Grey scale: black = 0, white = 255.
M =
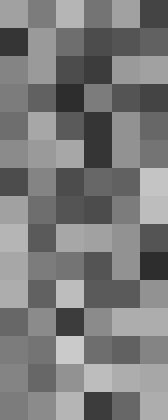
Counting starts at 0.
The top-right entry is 68
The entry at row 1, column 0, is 53
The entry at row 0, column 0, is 161
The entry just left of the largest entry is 116
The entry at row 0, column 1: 124
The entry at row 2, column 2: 76
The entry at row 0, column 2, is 181
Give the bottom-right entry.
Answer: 173
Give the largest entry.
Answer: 202
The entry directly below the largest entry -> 146
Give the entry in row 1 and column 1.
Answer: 154
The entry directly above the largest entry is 60
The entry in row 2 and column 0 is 132
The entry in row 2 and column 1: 154
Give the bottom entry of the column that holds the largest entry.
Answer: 181

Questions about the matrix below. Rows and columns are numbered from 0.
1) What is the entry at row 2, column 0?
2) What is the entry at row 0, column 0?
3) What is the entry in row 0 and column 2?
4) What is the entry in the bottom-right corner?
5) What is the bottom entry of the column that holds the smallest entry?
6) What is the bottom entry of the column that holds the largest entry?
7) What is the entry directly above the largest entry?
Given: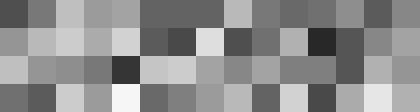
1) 191
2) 79
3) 191
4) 177
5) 73
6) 246
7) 53

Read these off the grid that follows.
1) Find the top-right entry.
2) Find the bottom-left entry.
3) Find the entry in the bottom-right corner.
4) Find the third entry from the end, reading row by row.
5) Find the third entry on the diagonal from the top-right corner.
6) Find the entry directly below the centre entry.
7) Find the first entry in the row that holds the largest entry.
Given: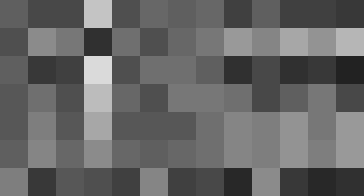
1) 56
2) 126
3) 48
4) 56
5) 48
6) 87
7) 95

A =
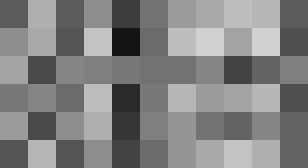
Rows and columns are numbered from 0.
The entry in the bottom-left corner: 85
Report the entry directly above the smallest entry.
60
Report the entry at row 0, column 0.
91
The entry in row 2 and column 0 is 163
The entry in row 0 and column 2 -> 91
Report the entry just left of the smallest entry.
195
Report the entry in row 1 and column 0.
141
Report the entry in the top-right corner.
91
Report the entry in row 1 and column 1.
169
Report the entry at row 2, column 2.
133
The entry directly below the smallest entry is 120
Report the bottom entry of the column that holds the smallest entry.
67
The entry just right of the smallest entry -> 107
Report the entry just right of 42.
120
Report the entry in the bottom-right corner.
99
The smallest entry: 21
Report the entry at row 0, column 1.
175

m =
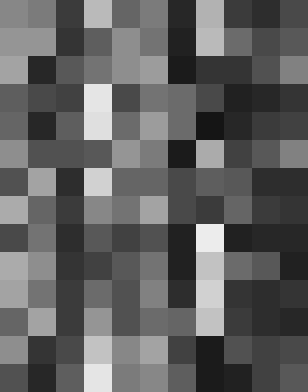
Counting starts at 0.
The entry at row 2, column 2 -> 88
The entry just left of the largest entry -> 33
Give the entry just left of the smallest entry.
107
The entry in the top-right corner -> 73
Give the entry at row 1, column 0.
149
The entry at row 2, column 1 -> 39
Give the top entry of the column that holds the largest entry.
178
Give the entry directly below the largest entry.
194
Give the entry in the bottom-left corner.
81
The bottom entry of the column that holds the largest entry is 27
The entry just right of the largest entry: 33
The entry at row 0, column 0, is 135
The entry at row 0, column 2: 59
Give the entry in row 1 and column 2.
52
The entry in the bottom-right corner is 88
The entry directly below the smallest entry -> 171
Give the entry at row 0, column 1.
123
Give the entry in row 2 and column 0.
163
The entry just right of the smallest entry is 39
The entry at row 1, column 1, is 149

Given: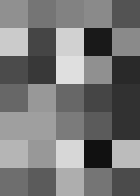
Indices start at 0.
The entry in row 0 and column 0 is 144
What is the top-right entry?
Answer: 83
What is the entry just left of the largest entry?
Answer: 56
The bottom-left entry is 110
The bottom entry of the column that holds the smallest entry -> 117
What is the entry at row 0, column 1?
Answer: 117
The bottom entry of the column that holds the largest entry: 174
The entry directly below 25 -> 144
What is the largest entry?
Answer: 223
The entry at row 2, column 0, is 75

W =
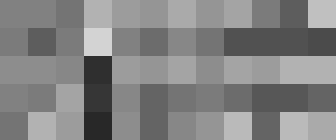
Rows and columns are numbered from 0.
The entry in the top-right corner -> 192
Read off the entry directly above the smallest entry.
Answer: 54
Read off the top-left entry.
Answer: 129
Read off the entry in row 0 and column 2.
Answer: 116
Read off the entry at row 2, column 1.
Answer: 141
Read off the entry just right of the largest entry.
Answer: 129
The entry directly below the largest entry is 47
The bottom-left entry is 116
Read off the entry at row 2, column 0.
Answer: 141
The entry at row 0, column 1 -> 129
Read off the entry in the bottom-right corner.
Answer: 170
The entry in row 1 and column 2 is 123
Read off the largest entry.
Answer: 211

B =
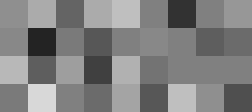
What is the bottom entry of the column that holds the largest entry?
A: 216
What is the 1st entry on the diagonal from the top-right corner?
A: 151
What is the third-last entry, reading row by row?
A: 191
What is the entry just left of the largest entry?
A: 122
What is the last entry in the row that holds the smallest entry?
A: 107
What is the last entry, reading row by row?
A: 79
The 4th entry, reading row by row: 171
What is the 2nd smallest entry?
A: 50
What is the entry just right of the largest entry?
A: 128
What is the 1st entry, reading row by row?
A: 143
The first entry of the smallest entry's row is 136

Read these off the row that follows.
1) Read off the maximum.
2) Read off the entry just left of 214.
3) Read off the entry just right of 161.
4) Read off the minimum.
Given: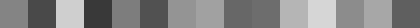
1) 214
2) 181
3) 103
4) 57
